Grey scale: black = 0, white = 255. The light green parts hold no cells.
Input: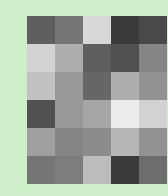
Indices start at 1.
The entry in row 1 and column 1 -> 95
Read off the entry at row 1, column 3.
216
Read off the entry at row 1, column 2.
117
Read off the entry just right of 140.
182
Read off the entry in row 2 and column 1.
210
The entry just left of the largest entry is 166
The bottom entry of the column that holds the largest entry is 59
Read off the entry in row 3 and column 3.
102
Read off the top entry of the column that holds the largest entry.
59

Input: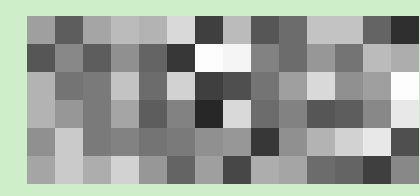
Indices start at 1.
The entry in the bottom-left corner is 165
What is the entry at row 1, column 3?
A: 165
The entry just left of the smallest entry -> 130
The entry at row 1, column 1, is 159
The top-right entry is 47
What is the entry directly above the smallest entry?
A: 63
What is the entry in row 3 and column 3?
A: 122
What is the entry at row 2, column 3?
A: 93
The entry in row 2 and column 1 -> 86
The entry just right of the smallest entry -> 217
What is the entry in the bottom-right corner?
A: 136
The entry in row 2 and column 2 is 136
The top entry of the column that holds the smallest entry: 63
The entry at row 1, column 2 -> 93

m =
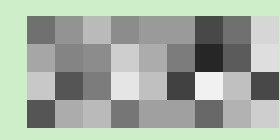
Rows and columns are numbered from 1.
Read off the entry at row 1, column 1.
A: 112
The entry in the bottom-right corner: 206
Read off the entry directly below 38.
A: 241
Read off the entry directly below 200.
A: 85
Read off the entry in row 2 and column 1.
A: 166
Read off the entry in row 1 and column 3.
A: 186
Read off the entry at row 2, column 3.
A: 140
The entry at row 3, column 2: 85
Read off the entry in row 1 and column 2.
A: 147
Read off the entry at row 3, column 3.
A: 124
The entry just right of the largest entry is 192
